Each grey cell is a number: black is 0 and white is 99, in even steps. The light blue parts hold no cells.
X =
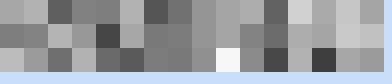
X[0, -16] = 65
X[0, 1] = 69
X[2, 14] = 65
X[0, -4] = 81
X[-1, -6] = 54
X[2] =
[73, 60, 43, 69, 41, 35, 48, 47, 56, 96, 54, 28, 69, 24, 65, 60]
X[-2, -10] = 47
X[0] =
[65, 69, 37, 50, 49, 69, 33, 44, 58, 64, 67, 38, 81, 66, 77, 64]
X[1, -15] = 51
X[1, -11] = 65

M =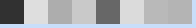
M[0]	19
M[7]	70
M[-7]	86

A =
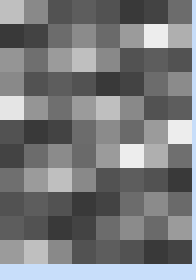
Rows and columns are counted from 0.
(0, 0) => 74
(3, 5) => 26
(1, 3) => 54
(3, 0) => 53
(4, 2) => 43
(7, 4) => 32
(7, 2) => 74
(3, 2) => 36
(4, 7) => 36
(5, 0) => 32
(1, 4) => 41
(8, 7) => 41
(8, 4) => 26
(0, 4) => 32
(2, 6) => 36
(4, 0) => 89
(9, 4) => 42
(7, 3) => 53
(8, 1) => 36
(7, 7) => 22
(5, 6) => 60
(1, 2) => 42
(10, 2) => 53
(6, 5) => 92
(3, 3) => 32
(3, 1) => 32
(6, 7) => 43
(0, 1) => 53
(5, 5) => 41
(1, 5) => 60

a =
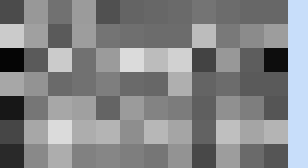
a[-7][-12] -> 29
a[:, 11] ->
[40, 61, 5, 35, 33, 70, 33]
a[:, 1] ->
[59, 62, 35, 57, 46, 65, 53]
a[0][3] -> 60
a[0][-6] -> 40
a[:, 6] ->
[40, 42, 73, 40, 51, 71, 46]
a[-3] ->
[9, 46, 65, 62, 39, 60, 51, 48, 37, 56, 49, 33]
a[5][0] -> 27
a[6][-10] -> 67
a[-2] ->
[27, 65, 85, 67, 70, 55, 71, 64, 38, 74, 64, 70]
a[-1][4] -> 52
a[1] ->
[79, 62, 35, 61, 45, 43, 42, 42, 73, 47, 54, 61]
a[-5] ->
[2, 35, 79, 44, 60, 85, 73, 81, 26, 59, 36, 5]
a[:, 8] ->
[45, 73, 26, 39, 37, 38, 28]
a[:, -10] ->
[44, 35, 79, 41, 65, 85, 67]

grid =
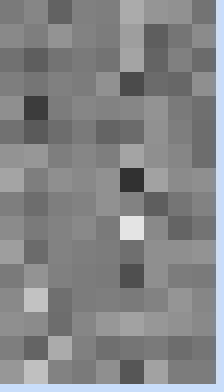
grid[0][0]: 47
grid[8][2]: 49
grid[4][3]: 52
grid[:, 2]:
[38, 57, 45, 50, 48, 42, 49, 55, 49, 51, 51, 50, 43, 42, 66, 51]
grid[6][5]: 64
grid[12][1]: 75
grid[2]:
[44, 36, 45, 47, 45, 64, 39, 50, 41]
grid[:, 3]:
[50, 51, 47, 48, 52, 47, 52, 53, 51, 53, 49, 48, 48, 52, 50, 47]
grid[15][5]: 33
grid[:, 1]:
[52, 49, 36, 46, 23, 35, 59, 49, 42, 47, 41, 57, 75, 54, 39, 74]
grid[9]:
[54, 47, 51, 53, 47, 88, 53, 39, 45]
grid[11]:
[47, 57, 50, 48, 47, 31, 55, 48, 47]
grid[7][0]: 64
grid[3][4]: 56
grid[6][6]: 55
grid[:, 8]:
[45, 54, 41, 55, 43, 42, 42, 55, 51, 45, 57, 47, 52, 53, 46, 48]
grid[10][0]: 61
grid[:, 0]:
[47, 53, 44, 49, 55, 44, 57, 64, 49, 54, 61, 47, 53, 55, 49, 59]
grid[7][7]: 54
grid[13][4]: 59
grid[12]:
[53, 75, 43, 48, 49, 47, 51, 58, 52]
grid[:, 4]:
[49, 48, 45, 56, 51, 39, 49, 56, 56, 47, 48, 47, 49, 59, 43, 55]
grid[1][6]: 36
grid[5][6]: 56

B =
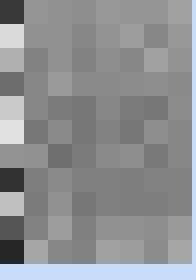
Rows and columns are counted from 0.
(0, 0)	22
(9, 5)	56
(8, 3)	46
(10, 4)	62
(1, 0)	85
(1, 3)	52
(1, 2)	56
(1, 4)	57
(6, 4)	53
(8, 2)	56
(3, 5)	54
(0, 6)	58
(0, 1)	58
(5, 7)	52
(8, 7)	51
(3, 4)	53
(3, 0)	42
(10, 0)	15
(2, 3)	51
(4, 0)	78
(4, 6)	46
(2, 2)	56
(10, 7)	65
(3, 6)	55
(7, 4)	50
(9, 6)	55
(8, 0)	75
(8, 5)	49

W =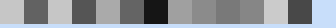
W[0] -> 77
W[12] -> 28
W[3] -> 33
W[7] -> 62

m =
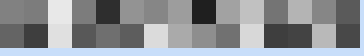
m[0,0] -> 50
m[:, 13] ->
[52, 72]
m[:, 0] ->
[50, 39]
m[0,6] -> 52
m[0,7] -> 61
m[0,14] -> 35
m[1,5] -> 36
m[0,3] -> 48
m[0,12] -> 70
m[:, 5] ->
[57, 36]
